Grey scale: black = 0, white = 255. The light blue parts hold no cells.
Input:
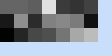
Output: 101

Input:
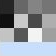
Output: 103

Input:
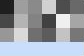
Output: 158

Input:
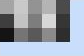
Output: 201

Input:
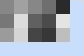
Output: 161

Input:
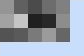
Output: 96

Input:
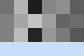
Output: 180
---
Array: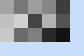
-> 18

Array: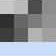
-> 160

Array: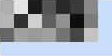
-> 195

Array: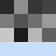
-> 96

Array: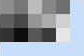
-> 230

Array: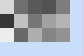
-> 146

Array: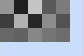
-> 109

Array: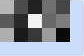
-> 10

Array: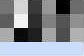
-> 177

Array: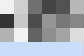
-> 220
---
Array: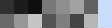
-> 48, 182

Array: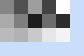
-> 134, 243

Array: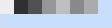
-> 237, 171

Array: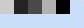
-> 204, 1

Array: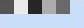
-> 84, 105

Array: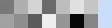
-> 121, 134

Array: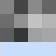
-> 132, 166

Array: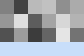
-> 129, 115

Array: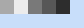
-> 169, 45
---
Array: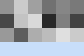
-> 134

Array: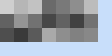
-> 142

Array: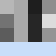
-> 30

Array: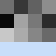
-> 97

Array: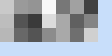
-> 161

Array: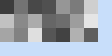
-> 123
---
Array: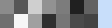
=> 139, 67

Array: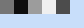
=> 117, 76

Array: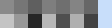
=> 138, 66

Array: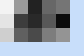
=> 243, 148

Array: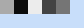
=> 170, 117

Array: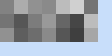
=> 130, 166

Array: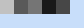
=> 193, 71

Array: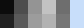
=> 12, 118

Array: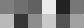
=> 126, 162

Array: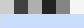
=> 205, 245
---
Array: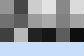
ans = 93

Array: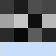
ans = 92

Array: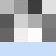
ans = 252

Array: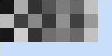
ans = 104

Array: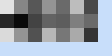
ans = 170

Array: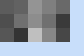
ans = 135

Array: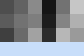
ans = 183
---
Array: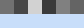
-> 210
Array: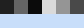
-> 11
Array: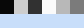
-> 49
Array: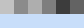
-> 174
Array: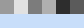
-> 124
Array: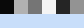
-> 117
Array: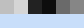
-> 34
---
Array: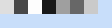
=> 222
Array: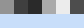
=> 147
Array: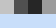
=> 195
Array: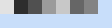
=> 226
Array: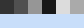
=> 51
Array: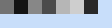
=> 114
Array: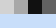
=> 210
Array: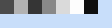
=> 75
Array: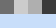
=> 110
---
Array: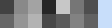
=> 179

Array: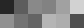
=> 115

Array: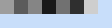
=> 133

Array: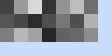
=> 162

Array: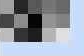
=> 188

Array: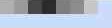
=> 70

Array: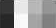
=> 150

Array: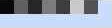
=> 38
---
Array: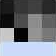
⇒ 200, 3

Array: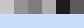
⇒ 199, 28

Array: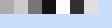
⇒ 252, 19

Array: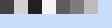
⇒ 243, 32

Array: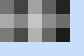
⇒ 197, 27

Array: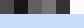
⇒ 250, 23

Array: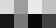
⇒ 233, 9
